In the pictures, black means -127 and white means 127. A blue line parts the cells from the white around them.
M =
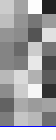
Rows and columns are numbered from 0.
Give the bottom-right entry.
-16
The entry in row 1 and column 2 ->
-9
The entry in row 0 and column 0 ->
76
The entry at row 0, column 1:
35
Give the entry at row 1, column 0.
62
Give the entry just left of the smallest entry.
125
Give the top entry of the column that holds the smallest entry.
-94
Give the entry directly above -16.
35
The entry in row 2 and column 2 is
-43

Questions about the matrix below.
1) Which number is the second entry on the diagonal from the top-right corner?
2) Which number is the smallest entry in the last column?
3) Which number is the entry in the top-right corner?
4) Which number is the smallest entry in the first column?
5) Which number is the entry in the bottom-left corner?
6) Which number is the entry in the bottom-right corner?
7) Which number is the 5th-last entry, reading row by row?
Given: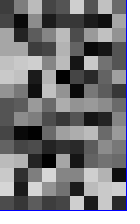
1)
-112
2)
-112
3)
-21
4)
-66
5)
-51
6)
-86
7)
-58

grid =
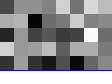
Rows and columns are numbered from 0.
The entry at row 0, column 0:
-54
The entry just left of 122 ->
-61
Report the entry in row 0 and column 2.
17
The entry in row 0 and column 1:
17
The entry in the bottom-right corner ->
9
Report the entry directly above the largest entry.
2
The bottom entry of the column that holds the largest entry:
-26
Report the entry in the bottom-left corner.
-77
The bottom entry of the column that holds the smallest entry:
-77
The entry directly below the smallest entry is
-61
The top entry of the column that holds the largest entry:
88
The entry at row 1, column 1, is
52

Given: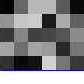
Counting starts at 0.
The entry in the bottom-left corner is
-78
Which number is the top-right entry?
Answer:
-117
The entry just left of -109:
-117
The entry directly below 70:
5
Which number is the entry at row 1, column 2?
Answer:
76
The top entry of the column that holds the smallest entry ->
-124
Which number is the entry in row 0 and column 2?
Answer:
56
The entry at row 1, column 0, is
19
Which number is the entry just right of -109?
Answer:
82

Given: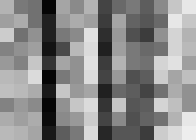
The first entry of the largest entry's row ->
57
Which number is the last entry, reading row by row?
110
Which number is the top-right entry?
103
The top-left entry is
51
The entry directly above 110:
103
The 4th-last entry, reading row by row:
-67
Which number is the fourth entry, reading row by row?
-122
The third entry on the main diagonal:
17
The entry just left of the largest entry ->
91
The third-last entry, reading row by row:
76
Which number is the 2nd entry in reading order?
-6
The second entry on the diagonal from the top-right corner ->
103
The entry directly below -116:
-102

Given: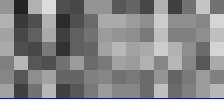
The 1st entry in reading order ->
20
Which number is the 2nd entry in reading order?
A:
-92
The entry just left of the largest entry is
49
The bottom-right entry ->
55
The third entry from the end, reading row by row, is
0
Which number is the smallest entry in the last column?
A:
-13
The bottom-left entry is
34
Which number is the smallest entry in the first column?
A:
0
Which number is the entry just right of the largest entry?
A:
-48
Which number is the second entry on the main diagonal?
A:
-70
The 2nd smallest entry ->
-84
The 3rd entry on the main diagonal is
-32
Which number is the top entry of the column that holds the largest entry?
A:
92
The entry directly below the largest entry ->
49
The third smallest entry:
-77
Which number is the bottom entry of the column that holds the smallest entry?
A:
-64
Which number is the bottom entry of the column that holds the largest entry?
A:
55
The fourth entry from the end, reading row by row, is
-20
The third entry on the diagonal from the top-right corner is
0
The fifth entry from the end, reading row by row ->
63

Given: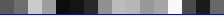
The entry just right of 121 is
-53
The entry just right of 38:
121
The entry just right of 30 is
-115
